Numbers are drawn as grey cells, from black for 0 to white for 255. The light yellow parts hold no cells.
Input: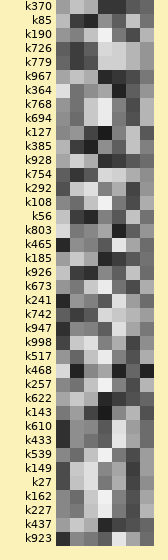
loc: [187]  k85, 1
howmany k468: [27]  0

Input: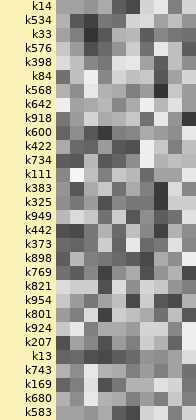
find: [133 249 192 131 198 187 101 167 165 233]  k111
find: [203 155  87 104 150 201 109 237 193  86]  k576

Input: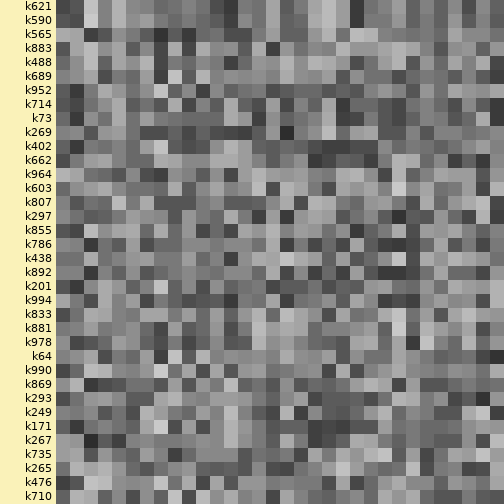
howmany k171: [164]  1
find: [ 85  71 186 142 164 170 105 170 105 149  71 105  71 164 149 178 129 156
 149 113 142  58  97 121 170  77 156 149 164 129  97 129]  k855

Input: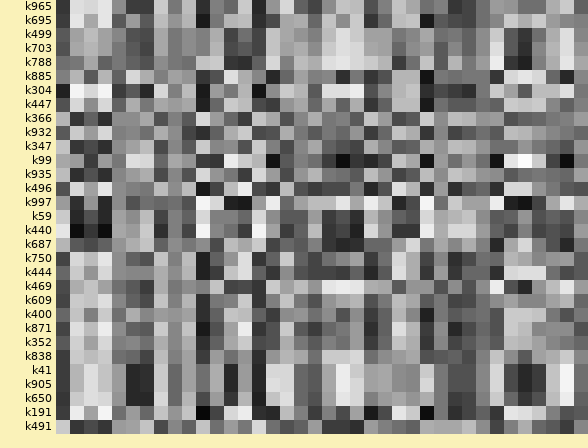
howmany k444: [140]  3
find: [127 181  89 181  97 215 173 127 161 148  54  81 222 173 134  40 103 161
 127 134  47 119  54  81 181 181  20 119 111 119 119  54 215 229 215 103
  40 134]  k885
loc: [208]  k352, 2

